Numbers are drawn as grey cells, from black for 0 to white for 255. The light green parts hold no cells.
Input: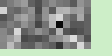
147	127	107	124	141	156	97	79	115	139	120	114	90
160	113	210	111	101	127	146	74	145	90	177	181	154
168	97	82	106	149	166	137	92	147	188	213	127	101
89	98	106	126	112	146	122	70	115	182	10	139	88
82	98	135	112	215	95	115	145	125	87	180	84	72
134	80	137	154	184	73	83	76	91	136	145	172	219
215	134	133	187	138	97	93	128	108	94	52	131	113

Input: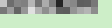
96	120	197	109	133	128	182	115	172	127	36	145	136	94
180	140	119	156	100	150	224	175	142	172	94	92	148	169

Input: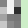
242	151	131
244	46	196
121	118	162
138	123	199

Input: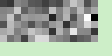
79	127	65	54	134	122	88	84	63	86	74	140	196	167
131	165	131	137	200	96	128	111	94	190	130	173	127	185
253	1	139	195	103	159	149	154	160	34	127	180	79	156
214	173	84	186	152	128	83	131	100	151	167	51	125	151
135	54	168	182	127	150	196	173	158	52	178	132	230	137
102	156	192	114	139	67	160	218	217	149	133	121	69	93

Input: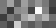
120	72	121	163	92	159	119	149
132	57	123	55	138	147	67	251
176	112	61	120	98	165	195	142
85	89	93	64	205	112	91	117

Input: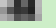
40	182	196	156	47	102
34	178	149	85	51	57
83	165	174	153	82	100

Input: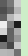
121	206	93
101	182	78
182	214	97
127	29	238
98	172	211
99	150	26
72	201	115
179	113	183
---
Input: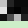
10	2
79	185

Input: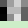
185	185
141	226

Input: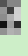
61	207
175	209

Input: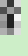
155	109
34	244

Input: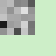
148	185
169	168

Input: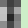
83	168
39	122

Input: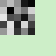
3	161
78	90

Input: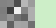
62	239
147	114

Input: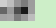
153	77
167	124
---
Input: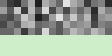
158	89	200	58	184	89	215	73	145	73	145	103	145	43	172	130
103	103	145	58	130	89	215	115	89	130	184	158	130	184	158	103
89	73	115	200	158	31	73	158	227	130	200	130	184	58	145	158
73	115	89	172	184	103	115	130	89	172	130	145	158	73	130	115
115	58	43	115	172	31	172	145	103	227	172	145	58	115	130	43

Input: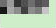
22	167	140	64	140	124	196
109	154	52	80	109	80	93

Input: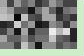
37	52	206	113	153	21	37	141	113	52	141
165	67	153	98	129	52	82	153	113	67	67
165	98	98	141	82	113	113	194	98	82	37
181	153	82	82	21	113	165	98	37	113	129
129	129	67	194	129	21	141	141	82	113	98
67	129	21	165	37	98	98	235	181	221	37
194	181	7	194	82	67	165	165	52	82	52

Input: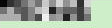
173	173	173	87	131	73	239	146	159	33	146	61	115
115	173	99	87	131	189	213	33	131	99	99	61	159
6	49	73	115	159	115	201	146	213	146	189	49	213

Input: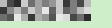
110	85	231	174	56	174	150	85	231	219	72	110	44
56	137	187	125	203	162	231	98	203	98	125	187	219
187	72	44	203	110	162	125	150	203	56	125	72	187

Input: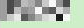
159	202	231	90	134	173	215	231	29	247
159	75	188	146	159	247	121	90	215	173
159	75	106	188	173	134	202	247	146	75

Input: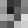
108	83	189	205
147	29	96	120
177	162	83	220
162	55	67	133
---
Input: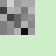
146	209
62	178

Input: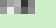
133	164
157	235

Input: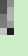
80	142
82	174

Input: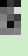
3	55
103	113

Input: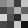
137	158
73	103

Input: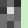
75	113
56	220
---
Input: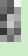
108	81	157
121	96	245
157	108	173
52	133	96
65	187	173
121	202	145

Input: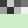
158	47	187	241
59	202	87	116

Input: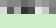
218	88	176	49	74	233	202	120
150	134	134	104	120	162	150	134

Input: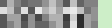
87	130	162	87	146	100	100	146	177	73	222	45	162	130
87	162	162	73	146	73	130	177	177	60	206	45	162	146
100	177	130	100	116	116	146	192	146	87	192	100	130	130
222	192	116	222	87	234	177	206	162	222	234	192	116	146

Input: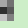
47	88
167	113
196	128

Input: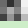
106	49	106	242
65	148	78	186
118	174	132	229

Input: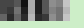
100	43	100	43	182	43	57	142	114	196
70	57	114	30	170	30	86	130	114	182
70	70	86	16	170	30	86	142	130	196
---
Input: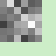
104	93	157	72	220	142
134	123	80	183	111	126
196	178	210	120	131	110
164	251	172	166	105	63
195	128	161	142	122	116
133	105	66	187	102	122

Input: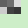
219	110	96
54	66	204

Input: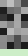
73	144	191	160
168	116	108	31
25	164	27	54
85	167	133	159
167	159	186	30
140	78	126	141
27	79	29	138

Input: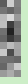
129	206	92
123	101	117
154	216	187
112	62	190
118	34	113
88	58	101
165	187	153
161	76	200
103	110	112
202	153	102
140	171	154

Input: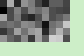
68	94	94	33	69	123	146	39	172	44
64	70	78	132	108	128	80	128	74	1
120	94	78	139	78	37	55	119	75	166
199	128	112	18	96	131	139	101	115	102
124	178	122	39	166	152	115	160	89	54
77	202	208	94	162	57	137	80	101	147

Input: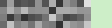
224	79	126	148	55	174	83	145	80	88	77	159	86
150	149	165	170	170	54	146	145	142	184	144	177	136
144	98	81	69	130	200	114	87	77	51	108	59	126
198	140	149	175	50	122	128	170	116	145	131	193	107
